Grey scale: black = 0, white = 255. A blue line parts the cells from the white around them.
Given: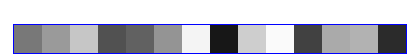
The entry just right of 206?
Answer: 250
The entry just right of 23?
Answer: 206
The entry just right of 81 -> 97
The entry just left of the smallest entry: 244

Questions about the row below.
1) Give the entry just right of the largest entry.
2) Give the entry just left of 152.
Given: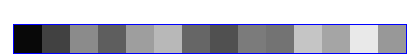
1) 152
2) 233

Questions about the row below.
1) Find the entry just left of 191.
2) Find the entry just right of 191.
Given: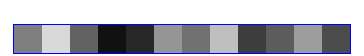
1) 113
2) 61

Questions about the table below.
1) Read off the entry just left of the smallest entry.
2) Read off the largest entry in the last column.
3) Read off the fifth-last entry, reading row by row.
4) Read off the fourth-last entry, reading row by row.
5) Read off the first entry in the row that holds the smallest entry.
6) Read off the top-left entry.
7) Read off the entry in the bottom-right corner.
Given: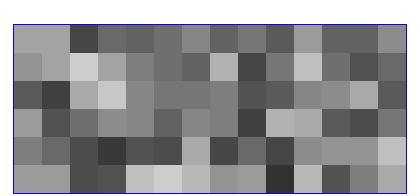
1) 155
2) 191
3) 50
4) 184
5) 155
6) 163
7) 169

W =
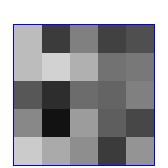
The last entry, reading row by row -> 148
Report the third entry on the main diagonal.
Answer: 108
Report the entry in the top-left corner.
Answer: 188
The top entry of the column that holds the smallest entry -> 59
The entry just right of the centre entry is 100
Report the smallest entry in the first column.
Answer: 87
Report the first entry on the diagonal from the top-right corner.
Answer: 79

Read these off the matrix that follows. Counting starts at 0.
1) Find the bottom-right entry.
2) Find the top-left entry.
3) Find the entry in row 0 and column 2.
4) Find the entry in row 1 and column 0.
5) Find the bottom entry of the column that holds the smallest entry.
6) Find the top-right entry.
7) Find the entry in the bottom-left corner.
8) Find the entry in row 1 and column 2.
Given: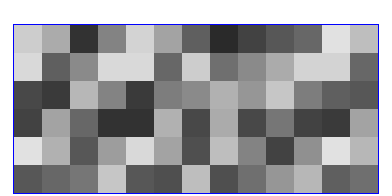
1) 111
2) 205
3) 50
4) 217
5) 79
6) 190
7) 87
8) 138
